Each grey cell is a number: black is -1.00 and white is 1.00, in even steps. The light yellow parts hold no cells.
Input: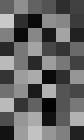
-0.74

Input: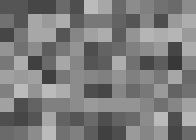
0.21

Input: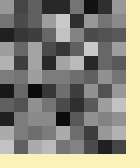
-0.30

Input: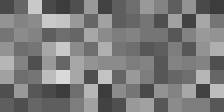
0.15

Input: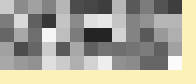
0.37

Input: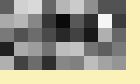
-0.20

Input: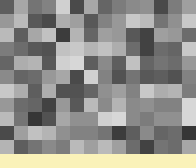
-0.15

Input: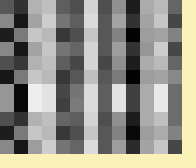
0.02

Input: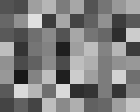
0.60
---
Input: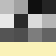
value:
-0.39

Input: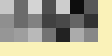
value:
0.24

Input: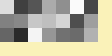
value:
-0.67

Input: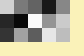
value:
0.27

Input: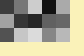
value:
0.55

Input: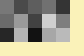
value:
0.41

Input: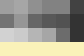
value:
0.59
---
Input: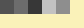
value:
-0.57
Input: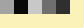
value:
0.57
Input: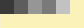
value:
0.18
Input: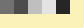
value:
0.50
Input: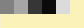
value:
-0.58
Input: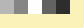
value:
0.99
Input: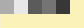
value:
-0.29
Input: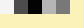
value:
-0.98
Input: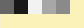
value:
0.90
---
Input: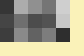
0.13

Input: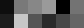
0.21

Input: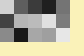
-0.54

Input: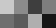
0.09

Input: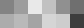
0.51

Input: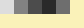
-0.40

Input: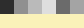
0.74

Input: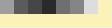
-0.13

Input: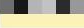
0.52

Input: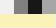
0.00
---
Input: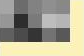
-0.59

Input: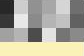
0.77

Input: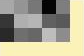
-0.19

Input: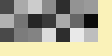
-0.65

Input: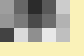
0.12

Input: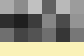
-0.13
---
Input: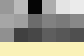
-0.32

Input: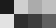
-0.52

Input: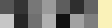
0.27

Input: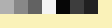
-0.52

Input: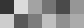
0.13

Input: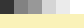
0.84
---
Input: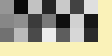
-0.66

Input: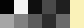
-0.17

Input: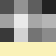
0.09

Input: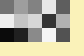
-0.36

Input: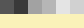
0.64

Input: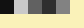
0.02

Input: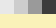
-0.53

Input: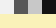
-0.85

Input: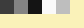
0.49

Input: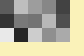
0.33
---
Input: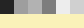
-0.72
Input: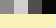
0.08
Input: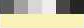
-0.29
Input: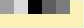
0.25
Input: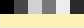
-0.99
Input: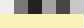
0.87
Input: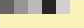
-0.21
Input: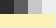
-0.65
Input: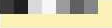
-0.54
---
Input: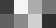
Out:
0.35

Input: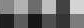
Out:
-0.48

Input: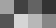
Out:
-0.22

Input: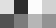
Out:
0.98

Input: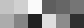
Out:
-0.20

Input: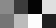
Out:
-0.97

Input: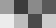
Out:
0.08
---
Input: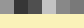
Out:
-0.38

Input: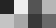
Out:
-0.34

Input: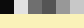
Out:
-0.13

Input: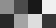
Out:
-0.81

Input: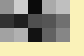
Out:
-0.92

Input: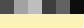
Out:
0.49

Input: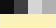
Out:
0.67

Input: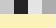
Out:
0.79

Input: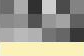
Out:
-0.62

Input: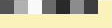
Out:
0.95
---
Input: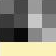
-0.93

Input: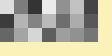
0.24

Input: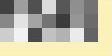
0.40

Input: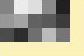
-0.13

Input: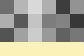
0.20

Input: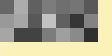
0.25

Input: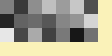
-0.05

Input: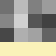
0.37

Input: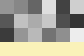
-0.10
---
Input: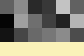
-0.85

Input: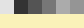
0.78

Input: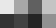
-0.60

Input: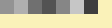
0.15

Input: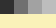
-0.62

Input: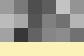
0.27
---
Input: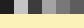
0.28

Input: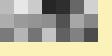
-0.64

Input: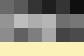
-0.76

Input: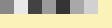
-0.59

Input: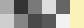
-0.05

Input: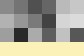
-0.20
